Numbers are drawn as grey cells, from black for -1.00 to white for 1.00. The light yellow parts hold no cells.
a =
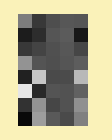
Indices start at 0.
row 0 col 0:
-0.02
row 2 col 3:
-0.32
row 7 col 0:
-0.93
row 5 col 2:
-0.34
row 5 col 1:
-0.69
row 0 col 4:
-0.33
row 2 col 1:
-0.47
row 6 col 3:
-0.36
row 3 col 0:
0.15
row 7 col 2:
-0.30
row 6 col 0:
-0.61
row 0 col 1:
-0.56

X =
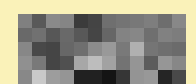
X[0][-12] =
0.00
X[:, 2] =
[0.08, -0.32, -0.46, -0.46, 0.23]
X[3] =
[0.13, -0.05, -0.46, -0.37, 0.31, 0.48, 0.27, -0.10, 0.17, -0.28, 0.18, 0.06]
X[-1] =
[0.07, 0.58, 0.23, 0.17, -0.74, -0.74, -0.84, -0.58, 0.16, 0.19, -0.71, -0.43]
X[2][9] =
-0.08
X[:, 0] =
[0.00, -0.18, 0.06, 0.13, 0.07]
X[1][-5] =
0.03
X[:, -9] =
[0.04, -0.18, -0.19, -0.37, 0.17]
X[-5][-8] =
-0.54
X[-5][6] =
-0.13
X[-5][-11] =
-0.30
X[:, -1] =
[0.07, -0.02, -0.16, 0.06, -0.43]
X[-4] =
[-0.18, -0.11, -0.32, -0.18, -0.31, -0.46, -0.20, 0.03, 0.06, -0.13, 0.01, -0.02]
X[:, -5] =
[-0.09, 0.03, -0.05, -0.10, -0.58]
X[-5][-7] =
-0.47
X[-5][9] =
-0.01

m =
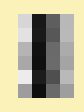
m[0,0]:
0.68
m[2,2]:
-0.17
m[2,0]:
0.41
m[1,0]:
0.77
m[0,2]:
-0.26
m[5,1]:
-0.89
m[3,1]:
-0.88

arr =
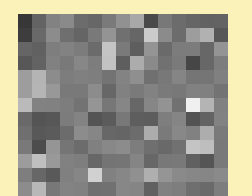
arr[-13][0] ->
-0.57
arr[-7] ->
[0.46, 0.02, 0.01, -0.02, -0.10, 0.17, -0.07, 0.05, -0.19, 0.05, 0.15, -0.11, 0.88, 0.41, 0.01]
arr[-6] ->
[-0.18, -0.34, -0.32, -0.03, 0.03, -0.34, -0.29, -0.06, -0.26, -0.27, -0.01, 0.04, -0.35, -0.22, 0.02]
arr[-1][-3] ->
-0.13
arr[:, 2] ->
[0.02, 0.10, -0.01, 0.01, 0.10, 0.19, 0.01, -0.32, -0.29, 0.17, 0.20, -0.30, -0.06]
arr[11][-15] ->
-0.01
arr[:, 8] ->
[0.32, -0.20, -0.26, 0.35, 0.12, -0.04, -0.19, -0.26, -0.15, -0.02, 0.04, 0.13, 0.04]
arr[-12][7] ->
-0.12
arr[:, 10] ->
[-0.06, 0.09, -0.17, -0.11, -0.06, -0.04, 0.15, -0.01, -0.04, -0.18, -0.06, 0.17, 0.01]
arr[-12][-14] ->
-0.18
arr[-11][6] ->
0.54
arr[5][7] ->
0.01
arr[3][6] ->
0.52
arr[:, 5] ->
[-0.19, -0.05, -0.16, -0.02, -0.01, 0.10, 0.17, -0.34, 0.05, 0.00, -0.19, 0.64, -0.12]
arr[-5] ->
[-0.13, -0.31, -0.29, -0.15, 0.10, 0.05, -0.19, -0.21, -0.15, 0.35, -0.04, 0.07, 0.01, 0.36, -0.04]
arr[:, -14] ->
[-0.22, -0.18, -0.24, -0.22, 0.41, 0.42, 0.02, -0.34, -0.31, -0.40, 0.50, -0.19, 0.44]
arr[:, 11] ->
[-0.15, -0.15, -0.03, -0.04, 0.04, -0.06, -0.11, 0.04, 0.07, -0.11, -0.05, 0.08, -0.01]
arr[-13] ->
[-0.57, -0.22, 0.02, 0.08, -0.15, -0.19, -0.04, 0.14, 0.32, -0.42, -0.06, -0.15, -0.20, -0.23, -0.22]
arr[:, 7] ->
[0.14, -0.12, -0.04, -0.26, 0.03, 0.01, 0.05, -0.06, -0.21, 0.10, -0.08, 0.06, 0.06]
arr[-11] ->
[-0.21, -0.24, -0.01, 0.02, -0.03, -0.16, 0.54, -0.04, -0.26, 0.16, -0.17, -0.03, -0.03, -0.19, 0.16]
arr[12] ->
[0.10, 0.44, -0.06, 0.03, 0.01, -0.12, -0.11, 0.06, 0.04, -0.24, 0.01, -0.01, -0.13, -0.17, -0.02]
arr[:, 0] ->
[-0.57, -0.52, -0.21, -0.32, 0.23, 0.23, 0.46, -0.18, -0.13, -0.05, 0.22, -0.01, 0.10]
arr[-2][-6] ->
0.37
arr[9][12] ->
0.54
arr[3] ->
[-0.32, -0.22, 0.01, -0.05, 0.06, -0.02, 0.52, -0.26, 0.35, 0.08, -0.11, -0.04, -0.45, -0.19, -0.02]

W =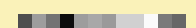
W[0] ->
-0.39
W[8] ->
0.63
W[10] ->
-0.04
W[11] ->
-0.19

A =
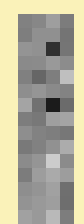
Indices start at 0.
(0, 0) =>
0.01
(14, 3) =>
-0.02
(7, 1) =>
-0.06
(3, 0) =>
0.08
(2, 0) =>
0.16
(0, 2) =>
0.24
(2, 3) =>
-0.08
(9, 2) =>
0.14
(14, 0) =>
0.26
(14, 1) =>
0.20
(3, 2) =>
0.20
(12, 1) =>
0.16
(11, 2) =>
0.33
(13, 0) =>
0.15
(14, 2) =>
0.45
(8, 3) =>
-0.07
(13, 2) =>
0.24
